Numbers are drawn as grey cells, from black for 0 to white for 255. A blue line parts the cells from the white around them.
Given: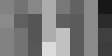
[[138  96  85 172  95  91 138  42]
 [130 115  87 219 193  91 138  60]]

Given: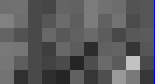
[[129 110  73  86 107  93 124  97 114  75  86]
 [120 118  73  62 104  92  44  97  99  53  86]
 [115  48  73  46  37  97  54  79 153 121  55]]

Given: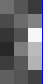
[[ 74 107 130]
 [ 39 126 187]
 [ 95  84  64]]

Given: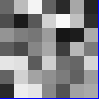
[[ 77  26  88 210 248 192  46]
 [ 94  73 134 167  61 183 122]
 [ 99 209 163 144 124  97 156]]

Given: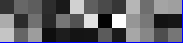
[[172  43 113  41 118  82 225   3 254 150 120  19  22]]

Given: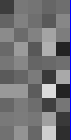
[[100 129 111  89 135]
 [105 155  88 176  35]
 [ 90 102 123  57 169]
 [103 123 109  63 118]
 [113 147 103 207  46]]

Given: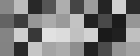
[[ 99  61 151 171 154 195  34  73  28 150]
 [131  41 198 165 173 142  34  75 148 162]]
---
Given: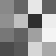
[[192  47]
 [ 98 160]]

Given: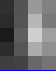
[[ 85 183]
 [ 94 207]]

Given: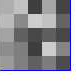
[[138 205]
 [ 97  71]]

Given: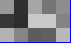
[[ 45 201]
 [133  93]]

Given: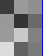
[[ 52 106]
 [202 129]]

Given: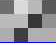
[[187  54]
 [ 63 176]]

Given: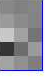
[[139 131]
 [161 117]]

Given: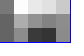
[[173 146]
 [140  58]]
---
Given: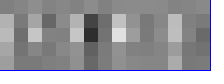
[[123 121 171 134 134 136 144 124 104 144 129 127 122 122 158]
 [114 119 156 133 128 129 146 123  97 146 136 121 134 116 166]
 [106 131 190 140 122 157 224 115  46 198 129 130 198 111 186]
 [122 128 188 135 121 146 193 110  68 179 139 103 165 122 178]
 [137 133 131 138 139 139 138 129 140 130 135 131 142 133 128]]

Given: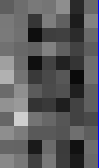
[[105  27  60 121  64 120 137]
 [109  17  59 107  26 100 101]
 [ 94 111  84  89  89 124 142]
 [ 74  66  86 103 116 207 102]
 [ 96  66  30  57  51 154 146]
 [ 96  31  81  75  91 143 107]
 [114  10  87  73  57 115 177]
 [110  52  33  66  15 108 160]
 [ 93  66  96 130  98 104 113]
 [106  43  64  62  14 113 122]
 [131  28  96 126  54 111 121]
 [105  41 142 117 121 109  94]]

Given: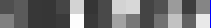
[[233  97 194 113  68 119 162  73  57 253  58  54  55  90 128]
 [133  61 155  81  68 216 211  73  53 211  69  54  55  90  79]]

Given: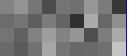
[[196 112 106 104 117 167 114  91 106]
 [170 124  79 149 130 158 130  97 116]
 [143 103 171  48 100 123  94 117 108]
 [ 55 123 151 112 116  76 118 148 131]]

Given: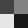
[[ 24 230]
 [130  68]]

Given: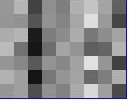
[[ 75 159 216 170 130 145  79 159 150]
 [174 126 105 163 149 119  21 159 178]
 [ 65 150 225 162 135 147  89 136 149]
 [179 101  95 147 164 110  23 114 186]
 [163 141 120 172 140 125  27 180 172]
 [ 69 154 222 166 133 146  85 146 149]
 [ 96 164 196 176 126 144  66 181 151]]

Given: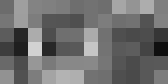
[[124  88  74  79 111 114 175 179 164 125  81 146]
 [ 89  88  75  85 118 137 136 136 122 151  76 105]
 [ 15  68  93  90 115 197  89  87  40 210  31  61]
 [ 54  77  74  79 113 171 112 111  78 172  38  92]
 [130  83 114 111 125 114  79  84  85 125 158 118]
 [127 173 148 166 110 114 110 124 128 131 159 108]]
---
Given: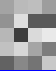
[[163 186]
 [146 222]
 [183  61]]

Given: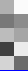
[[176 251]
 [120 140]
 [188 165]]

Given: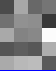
[[ 75 168]
 [113 145]
 [169 131]]

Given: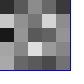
[[ 45  89]
 [199 145]
 [ 24 149]]

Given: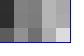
[[ 46 129]
 [ 45 128]
 [ 92 145]]

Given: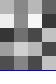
[[183 136]
 [237 140]
 [ 53 112]]

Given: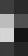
[[ 62  42]
 [188  80]
 [213  20]]
